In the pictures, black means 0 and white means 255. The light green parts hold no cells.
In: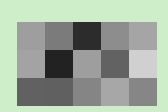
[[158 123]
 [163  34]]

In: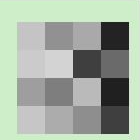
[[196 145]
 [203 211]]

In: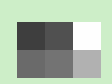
[[ 62  80]
 [106 115]]

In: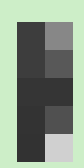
[[ 61 135]
 [ 61  88]]

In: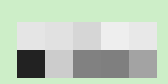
[[229 225]
 [ 34 204]]

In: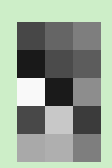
[[ 71 101]
 [ 25  75]]

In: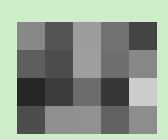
[[136  85]
 [ 94  77]]

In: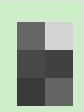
[[102 212]
 [ 72  65]]
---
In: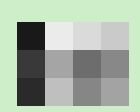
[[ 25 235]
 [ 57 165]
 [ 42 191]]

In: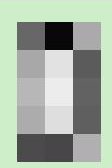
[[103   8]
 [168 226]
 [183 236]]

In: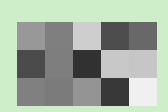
[[152 127]
 [ 75 126]
 [128 123]]

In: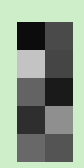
[[ 12  74]
 [195  69]
 [ 99  26]]

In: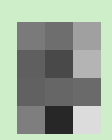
[[122 110]
 [ 95  73]
 [ 97 102]]

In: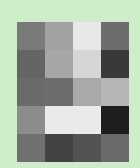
[[122 162]
 [101 166]
 [106 109]]

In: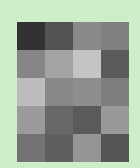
[[ 50  83]
 [134 163]
 [188 136]]

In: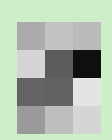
[[171 194]
 [213  92]
 [100  98]]

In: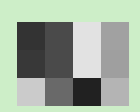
[[ 51  74]
 [ 56  74]
 [203 105]]
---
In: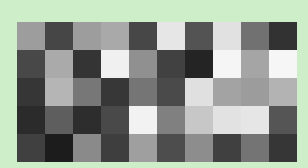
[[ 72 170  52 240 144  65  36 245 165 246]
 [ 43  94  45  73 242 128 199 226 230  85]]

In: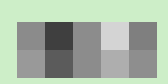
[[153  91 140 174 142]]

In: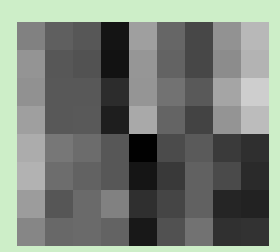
[[148  87  82  18 150  99  71 140 179]
 [159  88  89  30 169 100  67 148 188]
 [178 109  98  87  21  57  97  74  42]
 [134 104 106  99  24  81 114  48  50]]

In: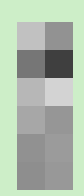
[[118  63]
 [167 150]
 [142 152]]

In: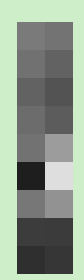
[[113  98]
 [108  92]
 [ 30 222]
 [ 60  59]]

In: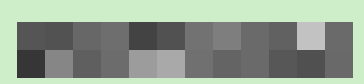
[[ 54 134  95 108 156 169 112 100 106  87  80 105]]

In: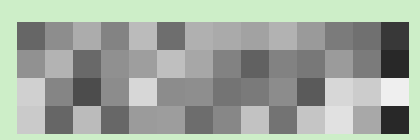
[[145 179 105 144 158 191 167 130  97 130 120 155 123  40]
 [202 102 187 103 155 157 109 135 194 115 197 225 168  40]]

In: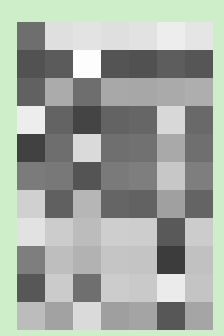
[[ 82  91 253  84  81  93  86]
 [237  99  68  99 102 216 105]
 [123 120  84 122 126 199 126]
 [226 204 188 206 205  89 204]
 [ 87 203 111 204 201 235 196]]

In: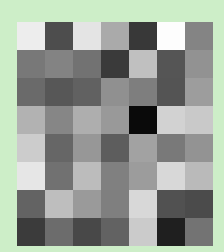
[[120 131 114  58 192  85 146]
 [178 134 174 153  10 210 201]
 [230 113 188 128 156 216 186]
 [ 59 108  72  98 203  31 115]]
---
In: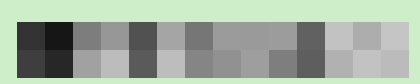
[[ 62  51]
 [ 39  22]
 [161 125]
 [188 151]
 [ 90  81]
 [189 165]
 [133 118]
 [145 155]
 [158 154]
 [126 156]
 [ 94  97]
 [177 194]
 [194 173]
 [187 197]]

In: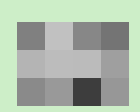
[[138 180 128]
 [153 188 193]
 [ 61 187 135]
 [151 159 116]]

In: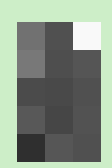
[[ 47  88  75 120 113]
 [ 86  70  73  78  80]
 [ 80  82  80  85 249]]

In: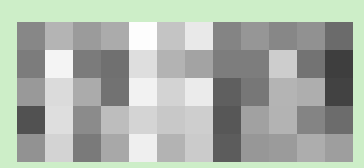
[[146  81 153 124 135]
 [211 222 219 244 180]
 [122 139 171 123 155]
 [168 189 114 112 171]
 [239 212 242 222 253]
 [179 200 211 179 196]
 [203 206 235 163 233]
 [ 92  87  95 125 132]
 [151 161 119 125 150]
 [155 179 180 205 135]
 [173 132 174 115 145]
 [158 108  66  62 107]]

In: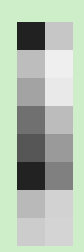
[[204 185  34  86 112 163 189  33]
 [212 210 128 154 188 233 239 198]]

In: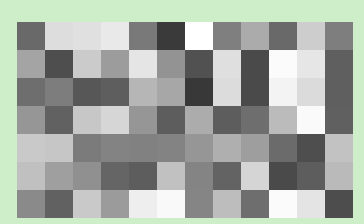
[[138 192 201 150 110 164 105]
 [ 97 159 198  97 125  78 221]
 [201 144 123 199  87 203 224]
 [155 101 131 214  94 156 233]
 [238  93 129 150 182 229 121]
 [249 193 131  93 167 147  58]
 [133 132 150 172  56  81 255]
 [189  99 175  93 220 223 127]
 [110 213 158 110  74  74 171]
 [251  74 107 187 243 251 105]
 [228  93  78 250 219 230 205]
 [ 77 186 194  96  95  95 126]]

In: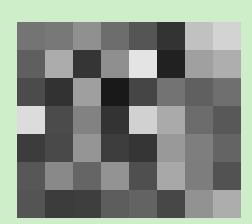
[[ 84  87  60 220  75  95 116]
 [ 60 137  73  75  50 172 120]
 [ 62 101 149 130 159  53 144]
 [ 93 147  61  51  25 143 109]
 [ 99  79  53 209  69 228  85]
 [ 71 168 153 170 115  33  51]
 [146 125 126 108  96 160 193]
 [173  82 100  88 111 174 211]]
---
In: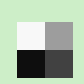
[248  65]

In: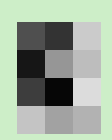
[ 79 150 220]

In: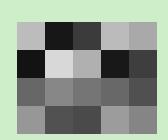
[188 216 117 156]

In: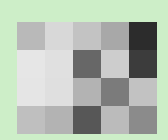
[185 224 179 187]

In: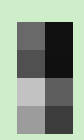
[105  16]

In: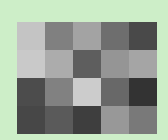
[196 172 204 152]

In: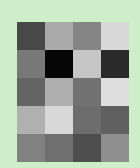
[ 72   6 114  96]

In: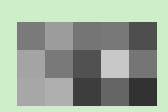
[122 121  61]

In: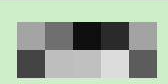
[164 190]
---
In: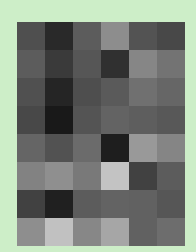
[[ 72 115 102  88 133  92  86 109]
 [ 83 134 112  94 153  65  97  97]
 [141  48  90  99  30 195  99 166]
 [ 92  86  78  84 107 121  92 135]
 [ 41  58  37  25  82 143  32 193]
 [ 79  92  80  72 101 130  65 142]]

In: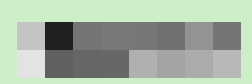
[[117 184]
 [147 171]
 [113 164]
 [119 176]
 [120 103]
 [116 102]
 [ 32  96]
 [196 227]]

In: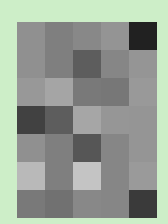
[[ 33 149 153 149 149 154  58]
 [148 134 119 150 134 134 134]
 [136  93 121 166  86 196 136]
 [127 127 165  93 127 127 113]
 [144 144 152  65 144 185 121]]

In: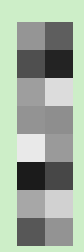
[[ 94  35 220 142 154  71 209 147]
 [149  79 158 147 233  27 167  87]]

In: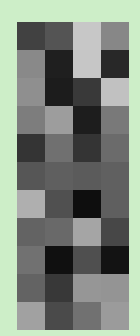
[[135  40 193 121 107  96  95  71  19 148 155]
 [199 198  57  29  52  91  14 165  79 150 113]
 [ 84  31  28 157 112  95  80 105  16  56  74]
 [ 65 137 143 125  52  86 175  99 113  99 161]]

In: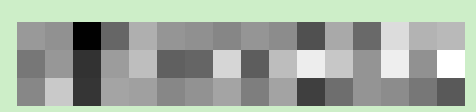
[[185 255  89]
 [179 145 119]
 [220 238 140]
 [105 148 148]
 [169 199 110]
 [ 80 237  63]
 [140 189 163]
 [149  93 126]
 [134 214 164]
 [144 101 146]
 [149  96 135]
 [175 190 160]
 [102 156 164]
 [  1  50  53]
 [145 151 201]
 [153 119 135]]
